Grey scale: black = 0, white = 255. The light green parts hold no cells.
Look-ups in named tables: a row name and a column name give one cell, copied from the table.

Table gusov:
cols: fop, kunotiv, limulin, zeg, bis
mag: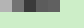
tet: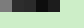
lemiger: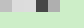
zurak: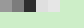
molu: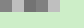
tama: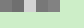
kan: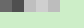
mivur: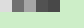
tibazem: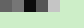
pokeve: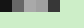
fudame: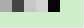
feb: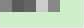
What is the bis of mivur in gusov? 72
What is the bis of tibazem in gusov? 197
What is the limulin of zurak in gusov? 45
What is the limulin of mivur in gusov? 165
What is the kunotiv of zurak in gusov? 124
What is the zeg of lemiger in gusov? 71
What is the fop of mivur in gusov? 221
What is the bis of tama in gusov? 130
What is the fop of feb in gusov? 132
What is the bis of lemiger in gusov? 175
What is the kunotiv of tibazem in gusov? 118
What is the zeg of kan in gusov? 207
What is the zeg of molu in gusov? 128
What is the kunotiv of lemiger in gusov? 220
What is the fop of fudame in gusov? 171
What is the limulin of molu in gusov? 115
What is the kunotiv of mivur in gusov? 112
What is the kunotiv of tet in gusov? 45

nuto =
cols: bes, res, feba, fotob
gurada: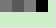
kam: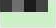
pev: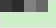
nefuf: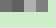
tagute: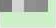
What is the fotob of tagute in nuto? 140
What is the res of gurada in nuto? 88
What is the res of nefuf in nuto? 97
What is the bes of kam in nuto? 57
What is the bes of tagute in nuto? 123
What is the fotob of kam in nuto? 67
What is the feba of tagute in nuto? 143
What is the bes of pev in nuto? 58
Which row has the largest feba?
nefuf

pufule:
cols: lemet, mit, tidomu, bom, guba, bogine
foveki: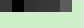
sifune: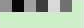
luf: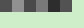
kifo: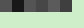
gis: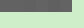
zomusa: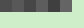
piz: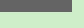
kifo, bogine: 63
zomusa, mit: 88
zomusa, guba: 63
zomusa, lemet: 77
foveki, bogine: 93
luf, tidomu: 74
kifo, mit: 24
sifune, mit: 9
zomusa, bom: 93
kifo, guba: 91

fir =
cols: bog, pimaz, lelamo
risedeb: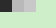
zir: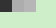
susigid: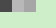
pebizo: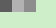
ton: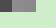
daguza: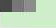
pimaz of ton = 141
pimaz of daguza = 119
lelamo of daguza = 140
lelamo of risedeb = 200
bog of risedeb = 43
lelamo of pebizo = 141
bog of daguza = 72
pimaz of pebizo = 178
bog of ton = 76
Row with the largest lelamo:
risedeb

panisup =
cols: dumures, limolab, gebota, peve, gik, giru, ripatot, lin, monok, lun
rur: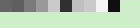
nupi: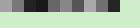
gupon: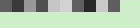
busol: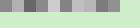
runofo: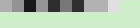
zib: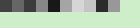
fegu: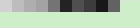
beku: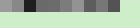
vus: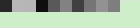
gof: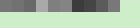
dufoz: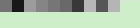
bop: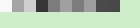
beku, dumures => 155
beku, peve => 106
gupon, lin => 40
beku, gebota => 31
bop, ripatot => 124
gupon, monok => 201
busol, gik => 205
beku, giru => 124
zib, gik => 24
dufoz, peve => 133
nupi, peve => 25
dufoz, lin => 183

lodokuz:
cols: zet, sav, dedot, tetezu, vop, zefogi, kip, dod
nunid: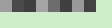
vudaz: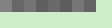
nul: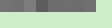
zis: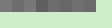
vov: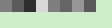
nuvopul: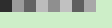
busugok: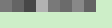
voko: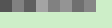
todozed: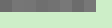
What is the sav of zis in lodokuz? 109
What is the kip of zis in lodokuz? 112
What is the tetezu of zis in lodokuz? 95
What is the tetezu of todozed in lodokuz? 111
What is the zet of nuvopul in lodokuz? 45
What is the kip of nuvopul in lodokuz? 95
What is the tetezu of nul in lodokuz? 93
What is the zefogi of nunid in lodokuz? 64
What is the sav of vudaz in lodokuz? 103
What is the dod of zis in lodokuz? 107
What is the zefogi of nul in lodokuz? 110
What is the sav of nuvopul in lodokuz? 155
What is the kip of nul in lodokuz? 108
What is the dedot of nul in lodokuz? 124
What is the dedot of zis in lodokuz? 120
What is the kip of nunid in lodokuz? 153
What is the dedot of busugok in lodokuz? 71
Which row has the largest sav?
nuvopul

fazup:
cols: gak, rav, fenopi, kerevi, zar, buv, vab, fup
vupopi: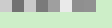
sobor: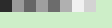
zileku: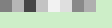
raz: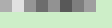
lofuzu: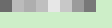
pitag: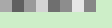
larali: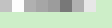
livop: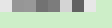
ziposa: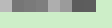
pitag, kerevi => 212
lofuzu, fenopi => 174
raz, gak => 174
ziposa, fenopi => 122
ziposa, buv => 155
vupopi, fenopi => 201
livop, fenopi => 152
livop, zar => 124
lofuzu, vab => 155
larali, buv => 120
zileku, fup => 175
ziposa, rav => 118
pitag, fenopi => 154
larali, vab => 176
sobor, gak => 43
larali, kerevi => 166
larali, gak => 194
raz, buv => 88
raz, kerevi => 109
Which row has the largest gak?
livop

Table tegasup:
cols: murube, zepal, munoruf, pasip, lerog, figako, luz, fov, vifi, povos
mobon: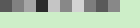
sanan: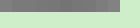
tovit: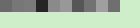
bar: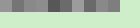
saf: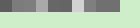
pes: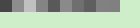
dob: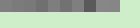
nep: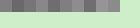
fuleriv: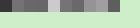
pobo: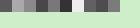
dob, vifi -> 135
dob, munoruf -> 121
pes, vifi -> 129
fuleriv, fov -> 148
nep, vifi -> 149
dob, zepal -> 123
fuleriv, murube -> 54
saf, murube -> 93
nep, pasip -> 136
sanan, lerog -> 119
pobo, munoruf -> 138
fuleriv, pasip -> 103
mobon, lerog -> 197
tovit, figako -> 152
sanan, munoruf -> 122
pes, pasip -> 132
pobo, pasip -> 72
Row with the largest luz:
pobo

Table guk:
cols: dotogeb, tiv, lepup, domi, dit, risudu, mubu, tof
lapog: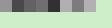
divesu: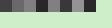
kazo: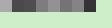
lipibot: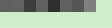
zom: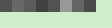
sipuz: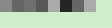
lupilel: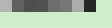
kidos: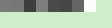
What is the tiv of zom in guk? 104
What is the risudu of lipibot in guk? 96
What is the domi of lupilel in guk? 81
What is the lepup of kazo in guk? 78
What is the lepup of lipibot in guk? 61
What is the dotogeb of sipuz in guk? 136
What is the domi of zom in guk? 64
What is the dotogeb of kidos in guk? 121
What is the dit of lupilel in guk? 109
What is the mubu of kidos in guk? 101
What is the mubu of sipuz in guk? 102
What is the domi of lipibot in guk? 97
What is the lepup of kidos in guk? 62
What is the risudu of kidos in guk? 70

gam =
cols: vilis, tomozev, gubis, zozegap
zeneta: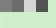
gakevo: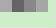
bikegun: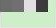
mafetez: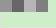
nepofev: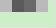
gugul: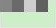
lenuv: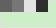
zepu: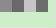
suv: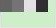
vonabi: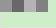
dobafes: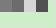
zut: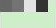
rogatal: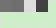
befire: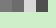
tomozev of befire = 108
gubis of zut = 226
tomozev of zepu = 105
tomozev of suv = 116
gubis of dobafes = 214
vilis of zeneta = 125
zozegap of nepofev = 185
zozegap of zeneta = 83
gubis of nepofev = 105
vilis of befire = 122
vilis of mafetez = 149
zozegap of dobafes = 80
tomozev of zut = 115
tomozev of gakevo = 100
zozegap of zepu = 109
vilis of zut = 102
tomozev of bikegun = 112
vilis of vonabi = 149
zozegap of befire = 79
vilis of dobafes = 123
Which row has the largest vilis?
nepofev

